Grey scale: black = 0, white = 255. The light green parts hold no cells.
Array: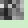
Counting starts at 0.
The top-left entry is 121
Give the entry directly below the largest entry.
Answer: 79
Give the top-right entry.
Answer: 178
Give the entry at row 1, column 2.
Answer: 190
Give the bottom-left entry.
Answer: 121
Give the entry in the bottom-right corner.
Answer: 137
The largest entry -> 221
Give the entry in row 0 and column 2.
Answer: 50

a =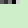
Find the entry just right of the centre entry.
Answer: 7
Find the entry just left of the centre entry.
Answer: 52
